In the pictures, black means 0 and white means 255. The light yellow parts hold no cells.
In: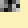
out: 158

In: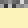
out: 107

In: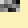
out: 103

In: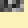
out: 80

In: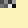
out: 74

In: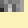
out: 93
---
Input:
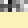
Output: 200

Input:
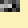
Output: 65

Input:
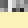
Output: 180

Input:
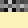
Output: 71

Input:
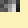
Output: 135

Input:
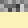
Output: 123

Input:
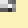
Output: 117

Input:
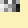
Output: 89

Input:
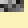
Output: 17

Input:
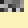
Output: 105
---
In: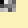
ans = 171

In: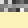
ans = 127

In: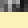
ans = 67

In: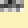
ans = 245

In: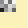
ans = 98

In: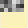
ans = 162

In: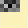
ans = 135

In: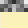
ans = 60

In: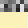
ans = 68

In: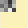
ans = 66
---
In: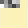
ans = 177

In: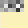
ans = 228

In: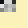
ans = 160

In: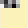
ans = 85

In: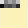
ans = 88

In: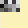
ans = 124
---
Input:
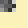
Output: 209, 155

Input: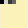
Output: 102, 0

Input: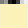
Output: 240, 126

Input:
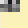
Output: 61, 149

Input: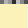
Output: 82, 108

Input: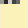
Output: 103, 152

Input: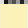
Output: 168, 222

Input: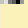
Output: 153, 196

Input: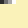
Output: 252, 44
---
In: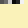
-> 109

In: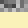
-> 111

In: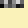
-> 197

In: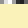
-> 225

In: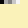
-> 170

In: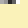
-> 150

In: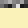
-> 149
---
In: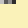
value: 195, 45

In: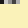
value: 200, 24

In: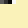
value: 248, 9

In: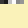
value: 251, 28

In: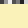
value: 238, 35

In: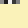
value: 240, 30

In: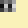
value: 215, 15
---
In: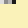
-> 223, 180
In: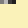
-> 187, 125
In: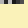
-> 192, 179
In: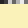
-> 234, 207
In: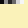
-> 245, 214
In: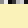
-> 236, 210
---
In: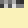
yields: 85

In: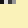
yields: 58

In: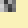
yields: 56

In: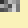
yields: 149

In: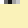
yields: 22

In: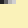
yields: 182

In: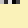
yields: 228
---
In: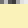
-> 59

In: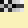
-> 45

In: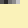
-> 42

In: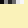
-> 36

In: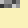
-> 109

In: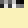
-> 59
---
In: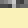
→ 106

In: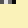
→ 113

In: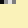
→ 227

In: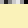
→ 147

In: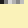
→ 136

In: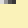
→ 81

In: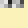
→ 163
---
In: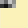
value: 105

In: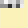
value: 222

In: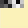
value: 228

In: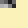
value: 94

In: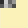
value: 206

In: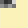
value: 48

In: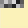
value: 215

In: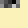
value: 49
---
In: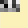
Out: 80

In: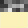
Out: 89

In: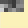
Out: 99

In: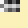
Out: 54

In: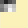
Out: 205

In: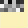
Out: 79

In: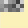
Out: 204

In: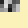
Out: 193

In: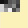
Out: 126

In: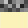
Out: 140
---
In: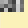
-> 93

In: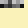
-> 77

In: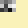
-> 67

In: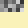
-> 93

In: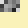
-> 172

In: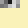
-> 130

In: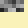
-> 145

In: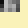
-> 188

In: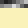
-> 158

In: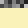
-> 115
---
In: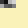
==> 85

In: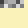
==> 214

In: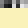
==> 232

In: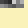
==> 116

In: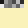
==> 101

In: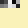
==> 218

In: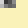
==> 97

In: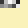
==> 72

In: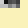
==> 160

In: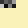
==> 127
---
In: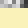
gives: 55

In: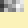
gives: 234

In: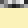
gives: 41

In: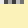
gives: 114

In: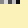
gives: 14

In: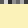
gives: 59

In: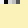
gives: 85

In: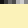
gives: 135
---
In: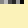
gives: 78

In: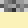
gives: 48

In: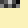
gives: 47

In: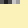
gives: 33

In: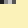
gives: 31

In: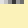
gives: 140
